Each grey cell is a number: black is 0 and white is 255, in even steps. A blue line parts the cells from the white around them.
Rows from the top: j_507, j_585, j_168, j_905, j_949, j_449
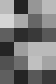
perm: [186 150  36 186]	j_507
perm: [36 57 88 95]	j_449
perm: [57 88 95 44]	j_168

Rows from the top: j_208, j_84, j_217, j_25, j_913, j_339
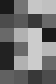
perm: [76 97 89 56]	j_339
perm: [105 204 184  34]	j_25
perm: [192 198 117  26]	j_208
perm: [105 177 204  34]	j_913
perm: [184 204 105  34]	j_25

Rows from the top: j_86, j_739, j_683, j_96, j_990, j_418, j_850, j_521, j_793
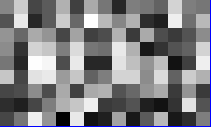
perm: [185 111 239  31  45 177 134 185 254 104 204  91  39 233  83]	j_739
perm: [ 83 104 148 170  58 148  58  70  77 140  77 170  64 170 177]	j_850
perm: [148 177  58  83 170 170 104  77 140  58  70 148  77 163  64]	j_683

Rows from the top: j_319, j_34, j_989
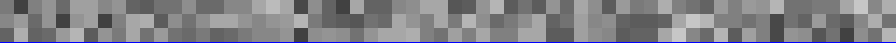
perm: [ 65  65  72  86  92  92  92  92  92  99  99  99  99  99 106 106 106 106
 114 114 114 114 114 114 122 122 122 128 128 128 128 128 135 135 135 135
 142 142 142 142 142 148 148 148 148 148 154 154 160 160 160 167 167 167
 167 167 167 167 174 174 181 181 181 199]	j_989
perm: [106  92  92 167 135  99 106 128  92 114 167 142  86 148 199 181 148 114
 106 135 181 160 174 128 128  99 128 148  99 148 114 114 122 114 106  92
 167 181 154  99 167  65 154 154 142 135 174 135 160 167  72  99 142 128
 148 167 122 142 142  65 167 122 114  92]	j_34
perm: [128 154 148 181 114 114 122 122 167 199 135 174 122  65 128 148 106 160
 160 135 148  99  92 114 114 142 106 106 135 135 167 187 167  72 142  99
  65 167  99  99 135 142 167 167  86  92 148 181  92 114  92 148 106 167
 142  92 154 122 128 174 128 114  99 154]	j_319
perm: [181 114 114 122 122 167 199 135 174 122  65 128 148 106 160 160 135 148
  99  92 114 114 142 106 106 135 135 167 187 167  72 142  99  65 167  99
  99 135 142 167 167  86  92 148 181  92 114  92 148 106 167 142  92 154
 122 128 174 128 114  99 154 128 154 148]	j_319
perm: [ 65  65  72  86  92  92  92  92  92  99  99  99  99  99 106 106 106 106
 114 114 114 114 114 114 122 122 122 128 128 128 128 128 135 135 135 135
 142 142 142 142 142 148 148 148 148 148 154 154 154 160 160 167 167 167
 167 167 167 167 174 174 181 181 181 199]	j_34
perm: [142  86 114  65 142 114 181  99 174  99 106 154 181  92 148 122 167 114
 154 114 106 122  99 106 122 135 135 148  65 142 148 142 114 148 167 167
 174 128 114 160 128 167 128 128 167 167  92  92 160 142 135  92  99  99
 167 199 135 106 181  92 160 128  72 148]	j_989
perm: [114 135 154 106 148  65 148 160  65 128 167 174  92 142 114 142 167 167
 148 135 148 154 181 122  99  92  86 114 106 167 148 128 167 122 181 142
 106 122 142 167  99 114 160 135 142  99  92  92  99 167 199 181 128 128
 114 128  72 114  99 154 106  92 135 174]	j_34

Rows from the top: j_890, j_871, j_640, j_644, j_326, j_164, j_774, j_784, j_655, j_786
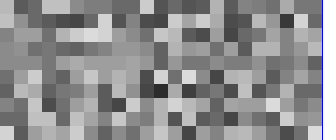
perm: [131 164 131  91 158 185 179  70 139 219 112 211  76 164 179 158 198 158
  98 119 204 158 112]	j_164
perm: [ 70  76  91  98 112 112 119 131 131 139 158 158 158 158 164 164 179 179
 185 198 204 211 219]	j_164
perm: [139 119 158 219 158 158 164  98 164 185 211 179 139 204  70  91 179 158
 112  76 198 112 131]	j_784

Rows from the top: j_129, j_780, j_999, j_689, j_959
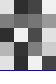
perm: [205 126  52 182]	j_689
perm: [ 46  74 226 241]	j_999
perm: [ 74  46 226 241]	j_999
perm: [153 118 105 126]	j_780
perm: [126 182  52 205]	j_689

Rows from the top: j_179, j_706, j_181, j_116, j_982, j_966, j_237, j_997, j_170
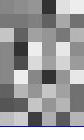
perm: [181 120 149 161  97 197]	j_181
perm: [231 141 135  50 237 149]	j_116
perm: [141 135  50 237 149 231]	j_116
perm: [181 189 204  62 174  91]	j_170
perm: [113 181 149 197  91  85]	j_997
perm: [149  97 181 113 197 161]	j_237

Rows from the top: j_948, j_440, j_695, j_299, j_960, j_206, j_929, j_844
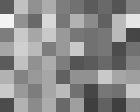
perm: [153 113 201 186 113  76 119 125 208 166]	j_299
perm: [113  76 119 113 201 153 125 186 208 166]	j_299
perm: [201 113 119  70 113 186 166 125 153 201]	j_929
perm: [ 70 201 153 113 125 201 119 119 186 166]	j_695
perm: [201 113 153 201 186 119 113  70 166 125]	j_929
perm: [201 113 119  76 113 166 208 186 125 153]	j_299

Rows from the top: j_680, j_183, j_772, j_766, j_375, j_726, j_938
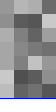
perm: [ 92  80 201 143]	j_726
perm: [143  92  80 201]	j_726

